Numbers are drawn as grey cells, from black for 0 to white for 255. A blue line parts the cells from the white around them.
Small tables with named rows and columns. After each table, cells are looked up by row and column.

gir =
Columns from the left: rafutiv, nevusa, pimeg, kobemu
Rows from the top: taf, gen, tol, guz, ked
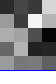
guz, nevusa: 180
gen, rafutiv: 155
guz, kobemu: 36
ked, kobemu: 96
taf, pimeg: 56
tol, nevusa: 163
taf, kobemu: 213
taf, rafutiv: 42
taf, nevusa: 70
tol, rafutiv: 173
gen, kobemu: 179
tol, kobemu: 6
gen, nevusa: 60
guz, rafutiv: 103
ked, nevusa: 119
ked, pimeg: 122
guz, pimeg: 33
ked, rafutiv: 155
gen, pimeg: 244
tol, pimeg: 78

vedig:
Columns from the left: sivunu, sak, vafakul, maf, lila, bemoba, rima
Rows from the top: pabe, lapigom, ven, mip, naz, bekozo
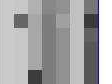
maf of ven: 125
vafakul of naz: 167
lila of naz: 144
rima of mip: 87
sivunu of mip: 201
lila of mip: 144
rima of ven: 97
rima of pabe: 118
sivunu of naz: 201
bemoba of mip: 193
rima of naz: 87
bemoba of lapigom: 193
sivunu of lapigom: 201
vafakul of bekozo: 60
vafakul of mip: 167
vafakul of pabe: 177
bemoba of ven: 193
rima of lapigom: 59
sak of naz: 199

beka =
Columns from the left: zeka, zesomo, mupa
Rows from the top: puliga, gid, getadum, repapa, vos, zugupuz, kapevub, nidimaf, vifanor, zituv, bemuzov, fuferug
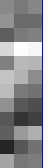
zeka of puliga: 137
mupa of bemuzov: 114
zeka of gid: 147
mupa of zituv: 174
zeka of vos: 127
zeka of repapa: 215
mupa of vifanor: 64
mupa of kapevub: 114
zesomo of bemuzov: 86
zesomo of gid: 106
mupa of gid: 107

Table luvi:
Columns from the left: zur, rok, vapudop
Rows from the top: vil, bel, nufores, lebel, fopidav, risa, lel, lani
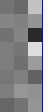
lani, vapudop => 149
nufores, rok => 133
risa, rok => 128
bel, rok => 129
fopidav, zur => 125
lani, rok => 115
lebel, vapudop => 221
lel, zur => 126
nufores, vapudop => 41
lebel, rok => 118
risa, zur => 119
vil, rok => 104

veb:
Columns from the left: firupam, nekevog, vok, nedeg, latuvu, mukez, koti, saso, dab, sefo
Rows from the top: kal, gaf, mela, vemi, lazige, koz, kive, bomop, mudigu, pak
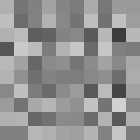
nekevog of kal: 117
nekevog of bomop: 115
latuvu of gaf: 136
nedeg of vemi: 124
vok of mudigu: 103
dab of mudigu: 89
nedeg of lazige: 138
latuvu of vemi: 178
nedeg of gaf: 178
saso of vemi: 198
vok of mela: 94
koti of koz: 136
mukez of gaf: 116
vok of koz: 112
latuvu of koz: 126
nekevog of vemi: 201
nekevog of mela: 187
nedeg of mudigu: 114
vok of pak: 183
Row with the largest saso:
vemi

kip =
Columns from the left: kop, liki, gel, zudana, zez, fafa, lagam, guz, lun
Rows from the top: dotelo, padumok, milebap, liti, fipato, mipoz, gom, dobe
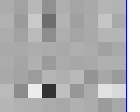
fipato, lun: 175
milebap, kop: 173
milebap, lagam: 169
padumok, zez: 179
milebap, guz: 181
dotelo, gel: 183
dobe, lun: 168
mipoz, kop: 169
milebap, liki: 162
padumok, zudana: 110
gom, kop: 186
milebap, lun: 181
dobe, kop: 181
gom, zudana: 50
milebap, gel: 186

